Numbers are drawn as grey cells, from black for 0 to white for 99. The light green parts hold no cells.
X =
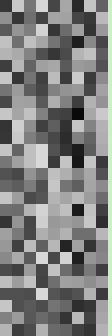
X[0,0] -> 21
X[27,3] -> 69
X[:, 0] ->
[21, 56, 35, 75, 70, 24, 77, 45, 28, 77, 20, 21, 76, 46, 32, 40, 76, 43, 20, 62, 59, 53, 29, 74, 31, 77, 50, 70]
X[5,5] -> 35
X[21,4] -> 28
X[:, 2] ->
[46, 43, 49, 74, 51, 39, 45, 36, 62, 75, 55, 49, 74, 74, 57, 48, 29, 70, 27, 28, 73, 35, 60, 75, 30, 35, 34, 30]
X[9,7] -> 65
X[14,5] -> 68
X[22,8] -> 24
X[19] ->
[62, 47, 28, 68, 61, 69, 43, 43, 71]
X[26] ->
[50, 60, 34, 41, 35, 20, 72, 26, 65]
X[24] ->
[31, 31, 30, 84, 33, 28, 32, 69, 23]
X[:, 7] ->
[76, 22, 20, 53, 75, 58, 23, 27, 69, 65, 51, 39, 36, 76, 65, 64, 61, 75, 77, 43, 20, 58, 47, 55, 69, 21, 26, 20]
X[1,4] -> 64
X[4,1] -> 66
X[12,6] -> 11
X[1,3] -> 26
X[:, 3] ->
[83, 26, 82, 64, 31, 62, 25, 27, 35, 50, 25, 39, 84, 84, 44, 31, 33, 82, 80, 68, 37, 84, 27, 26, 84, 30, 41, 69]
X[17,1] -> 42
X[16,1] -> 61
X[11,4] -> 28
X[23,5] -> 62
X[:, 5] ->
[65, 63, 42, 32, 29, 35, 23, 57, 50, 25, 19, 17, 20, 76, 68, 45, 64, 74, 61, 69, 14, 82, 42, 62, 28, 40, 20, 39]
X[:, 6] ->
[16, 27, 62, 12, 70, 60, 79, 59, 24, 4, 76, 50, 11, 9, 52, 37, 72, 10, 58, 43, 63, 12, 26, 61, 32, 18, 72, 25]
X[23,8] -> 61
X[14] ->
[32, 28, 57, 44, 74, 68, 52, 65, 32]
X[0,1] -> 78
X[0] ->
[21, 78, 46, 83, 27, 65, 16, 76, 38]
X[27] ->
[70, 24, 30, 69, 41, 39, 25, 20, 69]

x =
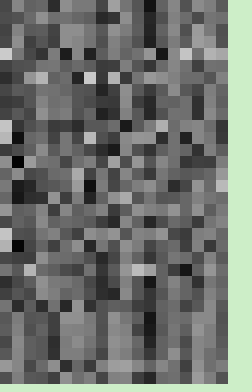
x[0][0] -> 28
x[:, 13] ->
[38, 31, 38, 34, 9, 41, 55, 35, 39, 32, 68, 18, 37, 52, 46, 42, 33, 47, 30, 57, 37, 34, 38, 38, 33, 38, 37, 34, 38, 38, 52, 41]
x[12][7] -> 28
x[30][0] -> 59
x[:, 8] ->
[27, 16, 34, 31, 36, 23, 22, 14, 23, 13, 34, 31, 17, 27, 46, 48, 38, 50, 24, 50, 46, 16, 21, 17, 18, 32, 32, 31, 33, 27, 50, 27]
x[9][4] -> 45
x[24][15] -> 39
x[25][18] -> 34
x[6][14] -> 50
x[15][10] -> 40
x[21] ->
[28, 25, 24, 55, 43, 42, 39, 31, 16, 27, 50, 38, 21, 34, 46, 42, 30, 50, 35]
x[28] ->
[28, 53, 37, 34, 18, 48, 54, 45, 33, 56, 52, 40, 14, 38, 44, 29, 52, 49, 35]
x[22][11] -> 73
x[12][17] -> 49
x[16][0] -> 40
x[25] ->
[45, 17, 36, 18, 44, 15, 57, 19, 32, 37, 36, 24, 21, 38, 42, 26, 34, 53, 34]
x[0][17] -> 49
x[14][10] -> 52
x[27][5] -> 51
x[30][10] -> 62
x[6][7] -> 78
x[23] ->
[18, 28, 36, 56, 47, 46, 41, 28, 17, 29, 50, 33, 9, 38, 51, 39, 19, 46, 39]
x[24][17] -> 50
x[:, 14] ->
[52, 50, 53, 48, 53, 52, 50, 54, 38, 44, 42, 44, 44, 43, 38, 17, 34, 57, 41, 28, 41, 46, 24, 51, 47, 42, 44, 46, 44, 55, 44, 43]
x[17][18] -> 47
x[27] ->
[36, 50, 31, 38, 25, 51, 50, 48, 31, 53, 50, 26, 10, 34, 46, 37, 57, 49, 33]
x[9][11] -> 34
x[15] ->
[47, 11, 15, 32, 34, 39, 60, 6, 48, 27, 40, 49, 55, 42, 17, 27, 57, 41, 72]
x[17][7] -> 42
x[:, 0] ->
[28, 30, 26, 28, 79, 26, 18, 27, 22, 26, 76, 71, 23, 55, 39, 47, 40, 58, 28, 76, 69, 28, 45, 18, 25, 45, 34, 36, 28, 34, 59, 31]
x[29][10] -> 49
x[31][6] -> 43
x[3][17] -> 57
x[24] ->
[25, 33, 28, 54, 49, 39, 42, 31, 18, 15, 53, 33, 21, 33, 47, 39, 32, 50, 42]

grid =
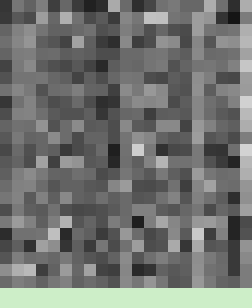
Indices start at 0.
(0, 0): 21
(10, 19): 37
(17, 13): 36
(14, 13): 47
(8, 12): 52
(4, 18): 42
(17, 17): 29
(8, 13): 54
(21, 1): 49
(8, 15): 36
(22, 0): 55
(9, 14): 37
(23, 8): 38
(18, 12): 49
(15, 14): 44
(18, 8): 31
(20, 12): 30
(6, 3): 46
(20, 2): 19
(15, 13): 32
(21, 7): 33
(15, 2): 51
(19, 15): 35
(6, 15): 33
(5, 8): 16
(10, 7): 35
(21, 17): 47
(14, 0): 37
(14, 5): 38
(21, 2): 42
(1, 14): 45
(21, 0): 33
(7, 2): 47
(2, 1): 50
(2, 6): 41
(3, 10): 53
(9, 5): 32
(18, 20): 29
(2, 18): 43

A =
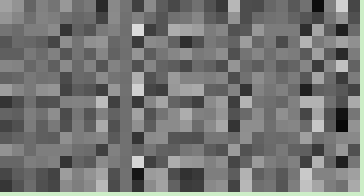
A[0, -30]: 63
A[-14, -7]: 48
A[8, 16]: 25
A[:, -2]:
[81, 57, 12, 63, 16, 75, 23, 34, 31, 7, 3, 52, 59, 12, 57, 44]
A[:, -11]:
[71, 57, 32, 39, 31, 58, 30, 51, 24, 32, 20, 42, 60, 27, 36, 26]
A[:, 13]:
[36, 33, 33, 52, 46, 39, 40, 24, 64, 45, 54, 55, 38, 35, 62, 63]
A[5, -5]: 52
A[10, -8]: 43
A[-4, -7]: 47
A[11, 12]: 54
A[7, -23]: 33
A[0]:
[63, 57, 39, 50, 45, 59, 43, 47, 16, 53, 45, 25, 54, 36, 28, 37, 44, 32, 22, 71, 30, 29, 40, 44, 34, 44, 5, 50, 81, 27]
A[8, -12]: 61
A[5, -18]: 52
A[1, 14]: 44
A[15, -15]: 23
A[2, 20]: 34
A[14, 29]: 62
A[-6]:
[26, 31, 48, 37, 47, 31, 48, 37, 66, 31, 43, 56, 36, 54, 54, 59, 42, 54, 65, 20, 55, 55, 43, 51, 52, 41, 77, 34, 3, 57]
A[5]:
[52, 51, 40, 46, 37, 54, 41, 51, 33, 51, 45, 31, 52, 39, 36, 28, 42, 38, 30, 58, 41, 36, 45, 35, 39, 52, 23, 52, 75, 38]
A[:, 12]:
[54, 42, 24, 54, 36, 52, 32, 27, 52, 32, 36, 54, 46, 25, 60, 54]
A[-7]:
[39, 37, 49, 44, 55, 29, 46, 33, 50, 38, 43, 63, 32, 45, 54, 67, 50, 49, 58, 32, 41, 54, 42, 56, 49, 27, 64, 32, 7, 46]
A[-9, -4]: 37
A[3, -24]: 45
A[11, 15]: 32
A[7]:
[61, 52, 47, 56, 58, 26, 36, 33, 25, 59, 44, 81, 27, 24, 59, 64, 66, 38, 37, 51, 20, 51, 46, 50, 42, 12, 37, 39, 34, 26]
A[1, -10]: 30
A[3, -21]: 40
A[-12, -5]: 35
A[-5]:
[35, 39, 42, 37, 36, 56, 48, 50, 52, 35, 44, 20, 54, 55, 33, 32, 31, 46, 46, 42, 56, 38, 42, 41, 44, 62, 44, 47, 52, 53]
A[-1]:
[21, 32, 42, 31, 27, 54, 49, 54, 72, 29, 44, 19, 54, 63, 38, 23, 24, 53, 56, 26, 71, 43, 45, 33, 49, 75, 64, 49, 44, 66]
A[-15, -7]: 45

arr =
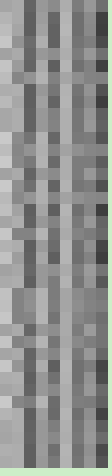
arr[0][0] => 64
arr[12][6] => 56
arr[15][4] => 39
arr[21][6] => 43
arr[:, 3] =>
[59, 61, 63, 68, 59, 66, 69, 59, 62, 59, 59, 69, 68, 69, 59, 68, 68, 64, 59, 70, 60, 65, 59, 59, 69, 69, 70, 59, 70, 59, 67, 59, 59, 70, 61, 59, 59, 60, 59]
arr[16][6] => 56
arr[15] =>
[78, 55, 43, 68, 39, 69, 46, 48, 31]
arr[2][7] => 53
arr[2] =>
[73, 64, 37, 63, 38, 71, 43, 53, 24]
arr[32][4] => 53
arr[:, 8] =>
[43, 25, 24, 29, 44, 25, 50, 32, 24, 37, 38, 33, 51, 36, 44, 31, 52, 24, 39, 41, 27, 24, 45, 34, 47, 49, 43, 45, 45, 40, 27, 30, 41, 38, 26, 36, 42, 29, 33]
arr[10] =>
[65, 67, 38, 59, 51, 68, 46, 59, 38]
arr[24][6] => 54
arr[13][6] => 48
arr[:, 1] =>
[66, 66, 64, 57, 66, 60, 52, 68, 65, 67, 67, 54, 52, 53, 66, 55, 53, 63, 67, 51, 67, 61, 65, 67, 51, 51, 51, 66, 51, 66, 58, 68, 66, 52, 67, 67, 66, 67, 67]
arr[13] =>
[78, 53, 47, 69, 41, 67, 48, 48, 36]
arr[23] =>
[66, 67, 37, 59, 48, 69, 46, 58, 34]
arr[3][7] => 49
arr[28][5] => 65
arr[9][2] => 38
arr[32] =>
[64, 66, 39, 59, 53, 67, 47, 59, 41]
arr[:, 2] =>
[39, 37, 37, 42, 40, 39, 57, 37, 37, 38, 38, 45, 57, 47, 39, 43, 58, 37, 38, 51, 37, 38, 40, 37, 55, 56, 52, 40, 54, 39, 40, 37, 39, 49, 37, 38, 39, 37, 37]
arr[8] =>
[72, 65, 37, 62, 39, 70, 43, 53, 24]
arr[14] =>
[63, 66, 39, 59, 54, 67, 48, 59, 44]
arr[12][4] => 51
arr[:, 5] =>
[67, 70, 71, 69, 67, 70, 64, 69, 70, 68, 68, 68, 63, 67, 67, 69, 63, 70, 68, 66, 70, 70, 66, 69, 64, 64, 66, 66, 65, 67, 70, 69, 67, 67, 70, 68, 67, 70, 69]
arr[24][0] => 75
